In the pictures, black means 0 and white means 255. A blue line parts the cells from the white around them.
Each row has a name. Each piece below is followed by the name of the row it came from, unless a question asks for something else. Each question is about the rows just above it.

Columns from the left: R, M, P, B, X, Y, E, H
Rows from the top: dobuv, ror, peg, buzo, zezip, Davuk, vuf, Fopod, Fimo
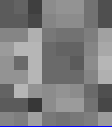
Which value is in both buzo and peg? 133
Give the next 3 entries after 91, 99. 63, 140, 147
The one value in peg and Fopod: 114
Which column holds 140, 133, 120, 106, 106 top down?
B
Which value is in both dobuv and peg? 114
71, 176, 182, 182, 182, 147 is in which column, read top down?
P
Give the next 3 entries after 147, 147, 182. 106, 106, 106

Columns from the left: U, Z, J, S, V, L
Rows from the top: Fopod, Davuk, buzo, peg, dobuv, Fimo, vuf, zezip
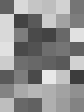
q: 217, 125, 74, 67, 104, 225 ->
buzo
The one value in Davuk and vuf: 162
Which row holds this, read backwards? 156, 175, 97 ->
zezip

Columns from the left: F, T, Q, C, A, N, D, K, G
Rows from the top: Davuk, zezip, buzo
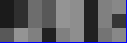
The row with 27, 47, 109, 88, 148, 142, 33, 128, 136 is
Davuk
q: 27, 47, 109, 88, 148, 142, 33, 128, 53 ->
zezip
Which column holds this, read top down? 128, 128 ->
K

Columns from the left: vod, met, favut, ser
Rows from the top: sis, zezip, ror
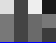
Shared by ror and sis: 68
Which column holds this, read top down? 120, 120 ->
vod
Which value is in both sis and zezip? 68
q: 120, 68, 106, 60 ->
ror
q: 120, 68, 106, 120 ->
zezip

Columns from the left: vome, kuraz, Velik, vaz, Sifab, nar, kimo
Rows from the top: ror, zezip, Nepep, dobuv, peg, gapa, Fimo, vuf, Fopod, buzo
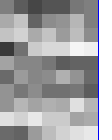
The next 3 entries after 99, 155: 189, 210, 224
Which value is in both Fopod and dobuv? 203
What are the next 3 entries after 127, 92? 70, 84, 84
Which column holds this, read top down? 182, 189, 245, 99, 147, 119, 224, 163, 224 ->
nar

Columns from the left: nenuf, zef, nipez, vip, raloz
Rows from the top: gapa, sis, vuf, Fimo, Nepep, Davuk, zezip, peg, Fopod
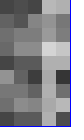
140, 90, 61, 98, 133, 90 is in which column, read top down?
nipez
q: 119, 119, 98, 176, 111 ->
zezip
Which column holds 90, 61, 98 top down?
nipez

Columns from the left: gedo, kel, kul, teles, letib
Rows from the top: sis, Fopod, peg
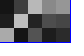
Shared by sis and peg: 21
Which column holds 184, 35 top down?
kul

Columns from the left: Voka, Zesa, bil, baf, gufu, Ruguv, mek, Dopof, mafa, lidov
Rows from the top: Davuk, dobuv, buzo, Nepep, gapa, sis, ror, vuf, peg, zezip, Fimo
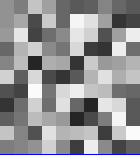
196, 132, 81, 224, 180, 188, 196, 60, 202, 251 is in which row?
zezip
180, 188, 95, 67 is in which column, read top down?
Zesa
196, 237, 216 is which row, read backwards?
ror

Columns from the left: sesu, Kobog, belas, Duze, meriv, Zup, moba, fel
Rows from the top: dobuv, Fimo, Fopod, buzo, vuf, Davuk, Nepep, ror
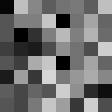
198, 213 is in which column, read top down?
Duze
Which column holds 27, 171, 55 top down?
belas
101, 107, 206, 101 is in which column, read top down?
fel
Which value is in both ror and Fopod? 85
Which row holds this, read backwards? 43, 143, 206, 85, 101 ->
Nepep
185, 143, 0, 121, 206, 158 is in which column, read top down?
meriv
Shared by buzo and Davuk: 27

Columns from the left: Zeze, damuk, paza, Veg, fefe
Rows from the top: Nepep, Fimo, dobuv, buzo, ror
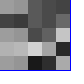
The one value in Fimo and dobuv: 74
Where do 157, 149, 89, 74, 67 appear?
Nepep
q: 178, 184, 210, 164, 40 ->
buzo
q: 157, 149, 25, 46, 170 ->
ror

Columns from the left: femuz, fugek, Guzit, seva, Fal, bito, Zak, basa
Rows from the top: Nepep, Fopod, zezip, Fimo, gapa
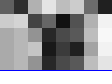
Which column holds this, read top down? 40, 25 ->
seva
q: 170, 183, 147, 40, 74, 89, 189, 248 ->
zezip

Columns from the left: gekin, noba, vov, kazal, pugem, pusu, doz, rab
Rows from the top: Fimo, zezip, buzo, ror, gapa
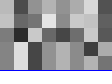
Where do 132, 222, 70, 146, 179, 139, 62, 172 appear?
ror
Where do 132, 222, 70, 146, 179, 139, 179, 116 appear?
gapa

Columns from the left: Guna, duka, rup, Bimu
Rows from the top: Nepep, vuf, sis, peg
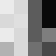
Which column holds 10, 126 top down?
Bimu
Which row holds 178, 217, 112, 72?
peg
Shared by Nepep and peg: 217
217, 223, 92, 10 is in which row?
vuf
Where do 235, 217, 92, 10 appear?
Nepep

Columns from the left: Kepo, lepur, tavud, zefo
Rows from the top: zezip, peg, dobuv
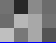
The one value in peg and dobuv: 168
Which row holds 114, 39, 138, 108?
zezip
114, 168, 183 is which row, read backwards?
peg
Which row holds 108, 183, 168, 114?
peg

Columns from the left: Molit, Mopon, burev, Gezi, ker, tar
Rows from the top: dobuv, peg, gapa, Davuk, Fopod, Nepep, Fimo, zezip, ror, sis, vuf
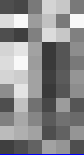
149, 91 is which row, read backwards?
Nepep
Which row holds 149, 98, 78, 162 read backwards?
sis
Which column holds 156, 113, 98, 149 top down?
ker

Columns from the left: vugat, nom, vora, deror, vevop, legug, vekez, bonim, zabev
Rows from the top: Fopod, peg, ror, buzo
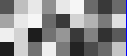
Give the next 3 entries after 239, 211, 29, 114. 150, 57, 130
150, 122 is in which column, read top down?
vevop
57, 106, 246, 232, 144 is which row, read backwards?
Fopod
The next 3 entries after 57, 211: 178, 122, 224
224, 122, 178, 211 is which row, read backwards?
peg
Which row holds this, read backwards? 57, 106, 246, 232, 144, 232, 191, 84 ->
Fopod

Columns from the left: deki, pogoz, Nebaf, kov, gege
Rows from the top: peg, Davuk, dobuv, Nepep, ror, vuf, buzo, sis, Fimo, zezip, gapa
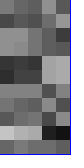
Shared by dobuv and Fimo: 116
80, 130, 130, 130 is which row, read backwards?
buzo
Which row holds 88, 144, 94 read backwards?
peg
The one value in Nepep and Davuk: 88

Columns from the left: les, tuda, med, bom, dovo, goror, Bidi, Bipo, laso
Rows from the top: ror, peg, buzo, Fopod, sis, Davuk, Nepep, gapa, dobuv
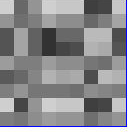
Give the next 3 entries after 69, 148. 207, 199, 199
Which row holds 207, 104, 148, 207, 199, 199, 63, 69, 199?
ror
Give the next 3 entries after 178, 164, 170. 77, 186, 178
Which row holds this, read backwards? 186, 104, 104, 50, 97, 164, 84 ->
buzo

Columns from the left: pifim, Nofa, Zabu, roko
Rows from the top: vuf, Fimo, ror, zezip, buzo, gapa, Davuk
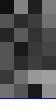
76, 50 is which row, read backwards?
ror
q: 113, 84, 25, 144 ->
Davuk
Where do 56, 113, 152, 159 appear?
gapa
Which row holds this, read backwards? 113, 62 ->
Fimo
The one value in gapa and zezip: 56
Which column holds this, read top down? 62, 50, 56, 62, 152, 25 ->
Zabu
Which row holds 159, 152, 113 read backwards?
gapa

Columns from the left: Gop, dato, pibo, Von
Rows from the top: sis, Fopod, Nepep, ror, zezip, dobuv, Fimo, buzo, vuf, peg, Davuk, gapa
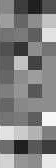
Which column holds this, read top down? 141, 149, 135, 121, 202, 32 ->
dato
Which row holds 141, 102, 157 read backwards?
Fopod

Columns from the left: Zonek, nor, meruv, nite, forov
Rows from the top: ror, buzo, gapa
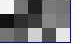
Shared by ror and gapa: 115
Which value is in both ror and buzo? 121

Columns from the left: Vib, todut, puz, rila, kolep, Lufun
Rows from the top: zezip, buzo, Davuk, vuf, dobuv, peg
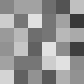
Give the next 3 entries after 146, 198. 97, 225, 140
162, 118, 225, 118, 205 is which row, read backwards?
buzo
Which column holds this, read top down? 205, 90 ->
rila
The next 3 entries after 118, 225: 118, 162, 56

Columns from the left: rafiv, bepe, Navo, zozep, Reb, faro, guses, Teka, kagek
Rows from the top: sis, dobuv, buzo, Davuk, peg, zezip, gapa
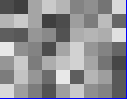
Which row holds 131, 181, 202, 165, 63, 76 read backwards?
sis
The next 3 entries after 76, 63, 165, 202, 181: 131, 143, 116
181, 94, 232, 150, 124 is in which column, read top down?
rafiv
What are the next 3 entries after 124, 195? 150, 108, 232

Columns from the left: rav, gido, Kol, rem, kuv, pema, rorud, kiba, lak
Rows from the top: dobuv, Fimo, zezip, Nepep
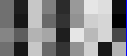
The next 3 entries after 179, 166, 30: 230, 185, 214
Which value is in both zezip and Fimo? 214

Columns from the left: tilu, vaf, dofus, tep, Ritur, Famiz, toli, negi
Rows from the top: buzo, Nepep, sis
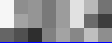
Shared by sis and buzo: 142
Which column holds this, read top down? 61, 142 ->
negi

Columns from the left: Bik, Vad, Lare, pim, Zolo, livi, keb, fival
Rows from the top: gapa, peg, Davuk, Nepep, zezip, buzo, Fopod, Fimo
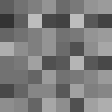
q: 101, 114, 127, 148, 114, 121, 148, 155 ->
Davuk
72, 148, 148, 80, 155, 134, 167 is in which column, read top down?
pim
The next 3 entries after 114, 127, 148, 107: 121, 148, 155
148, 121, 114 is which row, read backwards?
Davuk
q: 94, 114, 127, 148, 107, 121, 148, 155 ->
gapa
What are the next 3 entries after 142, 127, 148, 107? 80, 142, 167
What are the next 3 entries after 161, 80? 88, 181, 88

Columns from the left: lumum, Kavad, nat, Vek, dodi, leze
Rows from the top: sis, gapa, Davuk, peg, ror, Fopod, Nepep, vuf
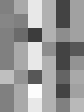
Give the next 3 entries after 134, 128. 232, 177, 67
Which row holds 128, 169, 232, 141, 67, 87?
peg
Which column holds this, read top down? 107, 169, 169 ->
Kavad
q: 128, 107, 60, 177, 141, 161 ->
Davuk
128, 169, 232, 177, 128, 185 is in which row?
vuf
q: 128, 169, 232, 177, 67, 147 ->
ror

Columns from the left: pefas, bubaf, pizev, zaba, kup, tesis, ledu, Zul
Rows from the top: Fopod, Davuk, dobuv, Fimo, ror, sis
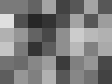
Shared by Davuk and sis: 87
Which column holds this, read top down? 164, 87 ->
ledu
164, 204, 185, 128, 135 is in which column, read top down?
tesis

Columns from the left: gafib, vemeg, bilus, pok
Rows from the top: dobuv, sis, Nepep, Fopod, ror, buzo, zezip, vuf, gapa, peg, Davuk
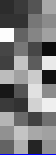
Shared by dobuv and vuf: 58
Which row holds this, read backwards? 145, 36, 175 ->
Davuk

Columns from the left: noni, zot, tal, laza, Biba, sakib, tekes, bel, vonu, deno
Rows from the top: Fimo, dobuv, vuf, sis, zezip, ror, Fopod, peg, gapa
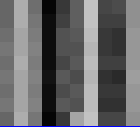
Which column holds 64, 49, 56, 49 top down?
bel
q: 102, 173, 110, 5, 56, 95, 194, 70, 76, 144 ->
Fimo

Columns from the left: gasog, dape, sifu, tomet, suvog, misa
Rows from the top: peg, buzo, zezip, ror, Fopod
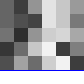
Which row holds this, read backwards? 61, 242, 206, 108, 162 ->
Fopod
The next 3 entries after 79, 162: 108, 206, 242
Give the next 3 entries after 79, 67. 227, 199, 121
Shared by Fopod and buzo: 79

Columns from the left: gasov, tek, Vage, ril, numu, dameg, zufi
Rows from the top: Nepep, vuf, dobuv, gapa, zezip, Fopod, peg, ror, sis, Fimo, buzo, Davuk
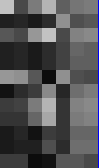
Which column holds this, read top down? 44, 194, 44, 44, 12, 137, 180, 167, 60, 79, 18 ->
ril
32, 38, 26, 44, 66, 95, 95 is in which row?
zezip
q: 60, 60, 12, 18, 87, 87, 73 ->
Davuk
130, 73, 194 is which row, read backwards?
dobuv

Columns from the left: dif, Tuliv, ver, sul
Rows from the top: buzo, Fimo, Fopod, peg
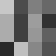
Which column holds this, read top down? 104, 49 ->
sul
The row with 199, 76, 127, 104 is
buzo

